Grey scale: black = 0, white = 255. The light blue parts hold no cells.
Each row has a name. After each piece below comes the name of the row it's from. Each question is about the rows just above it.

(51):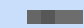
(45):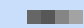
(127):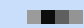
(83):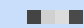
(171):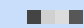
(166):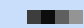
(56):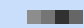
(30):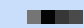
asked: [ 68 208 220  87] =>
(171)
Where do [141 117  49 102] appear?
(56)
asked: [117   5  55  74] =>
(30)
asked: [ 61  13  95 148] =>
(166)

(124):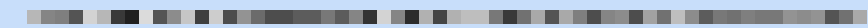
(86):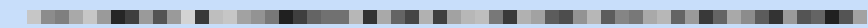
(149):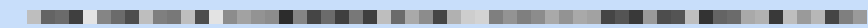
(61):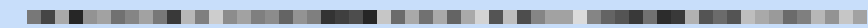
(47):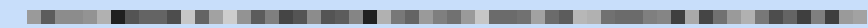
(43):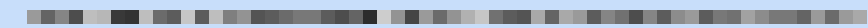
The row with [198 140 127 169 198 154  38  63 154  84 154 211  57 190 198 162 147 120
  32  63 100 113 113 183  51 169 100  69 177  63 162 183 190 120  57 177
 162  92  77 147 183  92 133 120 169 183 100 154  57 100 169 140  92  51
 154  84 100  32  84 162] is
(86)
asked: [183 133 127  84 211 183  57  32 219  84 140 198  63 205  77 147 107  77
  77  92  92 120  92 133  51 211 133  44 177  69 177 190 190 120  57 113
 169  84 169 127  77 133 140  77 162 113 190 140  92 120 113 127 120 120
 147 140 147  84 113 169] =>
(124)
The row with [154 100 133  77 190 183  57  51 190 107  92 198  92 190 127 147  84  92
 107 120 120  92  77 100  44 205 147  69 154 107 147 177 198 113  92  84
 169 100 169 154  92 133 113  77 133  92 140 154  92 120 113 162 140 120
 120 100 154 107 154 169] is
(43)
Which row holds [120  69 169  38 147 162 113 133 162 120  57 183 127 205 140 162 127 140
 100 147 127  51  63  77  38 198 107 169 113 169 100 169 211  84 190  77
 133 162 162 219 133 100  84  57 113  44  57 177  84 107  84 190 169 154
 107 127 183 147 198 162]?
(61)

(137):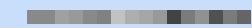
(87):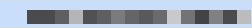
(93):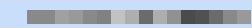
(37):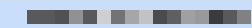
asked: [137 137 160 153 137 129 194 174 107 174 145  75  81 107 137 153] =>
(93)
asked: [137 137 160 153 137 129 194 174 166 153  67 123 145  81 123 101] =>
(137)
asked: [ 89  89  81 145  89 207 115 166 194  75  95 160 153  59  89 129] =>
(37)

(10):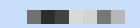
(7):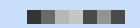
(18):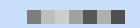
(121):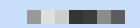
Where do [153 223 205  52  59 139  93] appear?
(121)
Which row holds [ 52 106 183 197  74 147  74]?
(7)
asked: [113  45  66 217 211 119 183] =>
(10)

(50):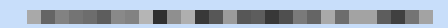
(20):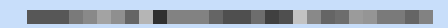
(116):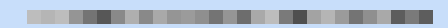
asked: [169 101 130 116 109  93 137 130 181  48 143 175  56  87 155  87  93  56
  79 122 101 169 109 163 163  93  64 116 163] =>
(50)
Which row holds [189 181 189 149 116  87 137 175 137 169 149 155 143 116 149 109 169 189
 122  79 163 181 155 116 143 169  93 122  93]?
(116)

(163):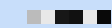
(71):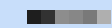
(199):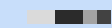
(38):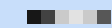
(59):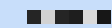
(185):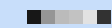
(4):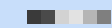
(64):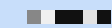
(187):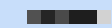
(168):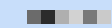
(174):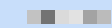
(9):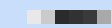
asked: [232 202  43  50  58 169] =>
(9)
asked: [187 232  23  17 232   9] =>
(163)

